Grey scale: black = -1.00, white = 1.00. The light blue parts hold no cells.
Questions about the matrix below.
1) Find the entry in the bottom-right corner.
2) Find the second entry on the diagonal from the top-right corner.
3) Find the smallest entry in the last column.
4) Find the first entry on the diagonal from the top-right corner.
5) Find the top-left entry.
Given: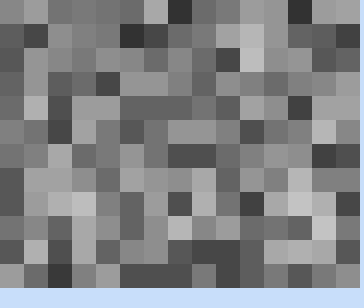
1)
0.11
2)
-0.27
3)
-0.49
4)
0.27
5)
0.06

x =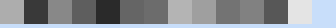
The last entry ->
0.79
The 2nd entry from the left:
-0.55
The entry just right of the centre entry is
0.41
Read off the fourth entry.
-0.26

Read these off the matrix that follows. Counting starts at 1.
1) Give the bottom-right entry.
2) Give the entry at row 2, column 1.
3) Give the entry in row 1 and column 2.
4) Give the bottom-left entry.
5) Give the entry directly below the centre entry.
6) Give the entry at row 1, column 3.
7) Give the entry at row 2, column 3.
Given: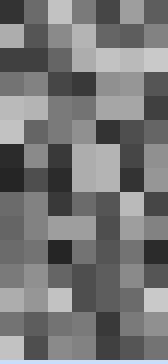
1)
-0.10
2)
0.36
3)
-0.16
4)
0.52
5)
-0.16
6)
0.52
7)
0.08

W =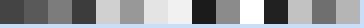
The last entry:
0.42
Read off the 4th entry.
-0.53
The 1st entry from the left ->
-0.47
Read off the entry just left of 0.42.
-0.13
